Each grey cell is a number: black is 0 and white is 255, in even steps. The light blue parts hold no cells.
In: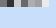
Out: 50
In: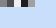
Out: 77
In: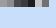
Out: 140
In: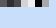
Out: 47
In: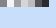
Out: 245
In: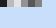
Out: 187
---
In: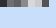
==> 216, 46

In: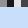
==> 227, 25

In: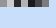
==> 205, 27

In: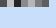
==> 196, 37

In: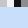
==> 243, 20

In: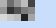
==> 216, 35

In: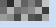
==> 194, 44
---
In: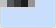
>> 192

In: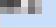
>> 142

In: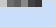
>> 108

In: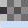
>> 138

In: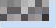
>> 166

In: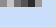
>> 197

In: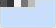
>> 81
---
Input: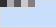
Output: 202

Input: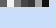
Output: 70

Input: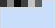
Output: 64

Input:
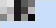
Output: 90

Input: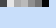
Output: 186

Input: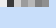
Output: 156

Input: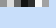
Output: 18
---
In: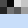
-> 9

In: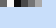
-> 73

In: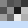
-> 81

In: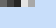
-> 38

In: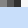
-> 87

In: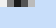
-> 27

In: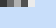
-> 177

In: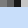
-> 96

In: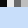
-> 234

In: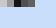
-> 21
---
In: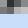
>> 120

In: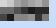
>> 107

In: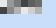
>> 68

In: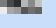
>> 235

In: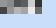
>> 69

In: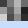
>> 154

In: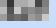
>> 187
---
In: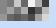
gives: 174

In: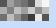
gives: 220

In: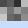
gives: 47

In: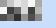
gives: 247

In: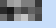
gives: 126

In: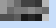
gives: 53

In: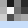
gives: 122

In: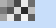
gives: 232
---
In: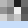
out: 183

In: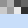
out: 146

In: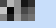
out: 72

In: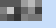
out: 89

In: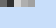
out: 105

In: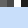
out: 99

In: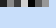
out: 32
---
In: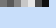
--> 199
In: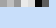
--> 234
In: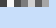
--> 124
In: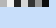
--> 214
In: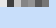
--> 133
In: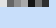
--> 170
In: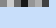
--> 23
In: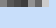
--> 61
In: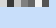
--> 128
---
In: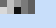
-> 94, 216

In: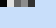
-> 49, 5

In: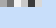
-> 216, 169

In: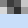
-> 199, 214

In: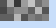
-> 142, 96

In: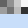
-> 246, 157
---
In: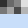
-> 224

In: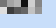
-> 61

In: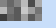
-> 103

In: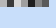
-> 215

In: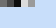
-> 111

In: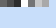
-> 44
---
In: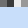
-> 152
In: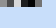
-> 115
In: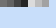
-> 162
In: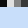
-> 56
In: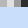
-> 45
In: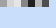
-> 78
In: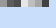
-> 65
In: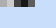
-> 94
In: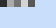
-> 88
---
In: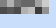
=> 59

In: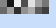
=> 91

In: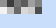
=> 204

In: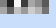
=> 180

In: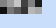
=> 182

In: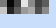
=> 79

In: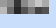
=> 67
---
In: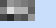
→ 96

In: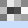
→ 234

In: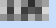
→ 175

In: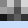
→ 65

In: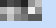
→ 120

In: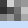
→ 152

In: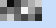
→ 70

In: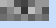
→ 97

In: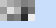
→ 127

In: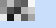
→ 218
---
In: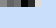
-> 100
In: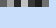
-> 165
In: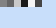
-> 101
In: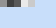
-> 64
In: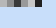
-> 141
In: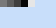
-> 93
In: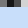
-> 22
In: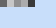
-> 199
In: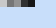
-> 118
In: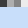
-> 174
